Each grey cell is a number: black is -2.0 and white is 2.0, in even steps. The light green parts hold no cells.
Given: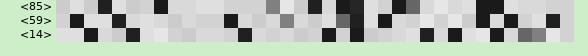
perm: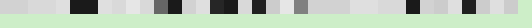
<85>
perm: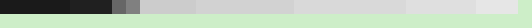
<14>
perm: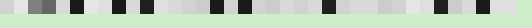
<14>
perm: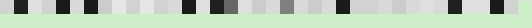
<59>
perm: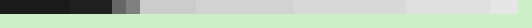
<59>
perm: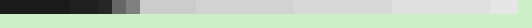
<85>

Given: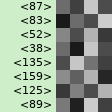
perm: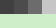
<87>
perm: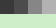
<52>
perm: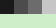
<38>
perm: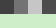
<135>

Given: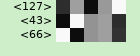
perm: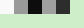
<127>
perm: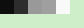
<127>
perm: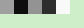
<43>

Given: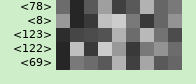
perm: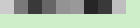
<8>
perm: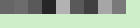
<69>

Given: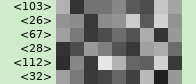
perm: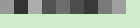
<67>
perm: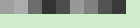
<28>
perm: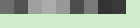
<67>

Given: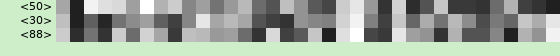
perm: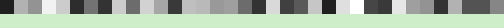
<88>
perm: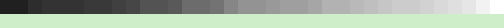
<88>

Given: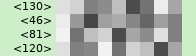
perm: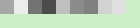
<130>
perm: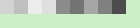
<130>
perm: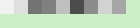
<81>
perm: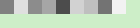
<81>

